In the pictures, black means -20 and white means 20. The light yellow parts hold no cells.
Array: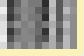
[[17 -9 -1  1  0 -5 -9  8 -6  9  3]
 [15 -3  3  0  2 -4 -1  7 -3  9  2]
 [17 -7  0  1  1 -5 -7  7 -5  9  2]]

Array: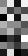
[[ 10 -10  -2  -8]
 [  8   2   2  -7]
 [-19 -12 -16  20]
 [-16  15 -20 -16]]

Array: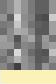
[[ -1   2   8   3  -1  -5  -5   3]
 [ -1   0  11   3  -2  -5  -6   5]
 [  5   2  -7   3   6  -4   4  -2]
 [  1  -4  14   2  -3  -6  -7  10]
 [  1  -3 -10   3   1  -5   3  -1]]

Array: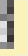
[[  6 -10]
 [ 15 -10]
 [ 16 -12]]

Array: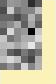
[[-8 12 -2  1  1 10]
 [-1  2  7 -5  6 -5]
 [11 -2  2  7  7 14]
 [ 7 -5 -8 -1 -6 -2]
 [-2  3 -2 13  1  8]]

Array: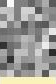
[[ 11  10   0  13  13  -6   3   2]
 [ 12   0   6  -6   1  -5  -6   5]
 [  0   1   4   9   7  -2  12  -6]
 [  6  -3  10  10   4  13   3 -13]
 [ -6   1   5  -3  -6   8   8  -4]]

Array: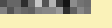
[[  0  -7  -2  -4  -5   0   1   1   4 -13  -5   1  -2]]
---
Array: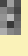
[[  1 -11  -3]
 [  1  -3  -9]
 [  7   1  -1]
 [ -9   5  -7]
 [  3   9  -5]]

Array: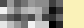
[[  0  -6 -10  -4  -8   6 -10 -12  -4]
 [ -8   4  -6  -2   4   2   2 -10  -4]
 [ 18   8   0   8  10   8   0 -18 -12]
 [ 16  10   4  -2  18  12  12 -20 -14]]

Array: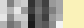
[[  8  -2   2  10 -16  -4  -6   2  18]
 [ 14   0  10  12 -12  -4 -10   4   6]
 [ 16   2  12  12 -14  -4 -10   4   8]
 [ 14   8  16   4 -10  -2  -8   0   6]]

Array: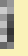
[[  2 -12]
 [ 12 -10]
 [ 10  -8]
 [  4  -6]
 [ -4   0]
 [  0   4]
 [ 12   6]]

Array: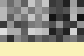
[[ -1 -13   1  -3  -9  -3  -7  -5 -11  -3  -1  -7]
 [  9  -5   5  -1  11   1   9 -17 -11 -15   9 -17]
 [  5  -3   3  -5  11   3  11 -11  -9 -15   5 -13]
 [  9   1  -1   7  -1   5   1  -7  -9  -7   7   3]
 [-11   3  -9  -7  -1   1  -3  -7   3  -9 -11   3]
 [ 15   7   7  -5  13  11   9 -15  -9 -15  13 -13]]

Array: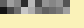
[[-17  -9  -3  11   7  -1  -5  -3  -1   5]
 [ -5   5   1 -13   9  -9   3   1   3  -7]]

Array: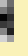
[[  1 -15]
 [-19 -13]
 [-11  -9]
 [ -1  -7]
 [  9  -3]
 [ 13   5]]

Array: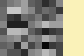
[[  1 -15 -15 -15  -1   3   9   5   5]
 [ -3 -11 -13  -3  -5  -1  -9  -5   3]
 [ -1  -7  -7 -13   1   3   9   5  -9]
 [ -5  -3 -13   5  -9  -3 -19 -11  -9]
 [ -5  -1   1   5  -5  -7 -13  -9   1]
 [ -1   1   3  -7   1  -1   7   3  -3]
 [ -7   9   9   7  -5  -9 -15 -11  -9]
 [ -3  11  11   5   1  -7  -3  -5 -11]]
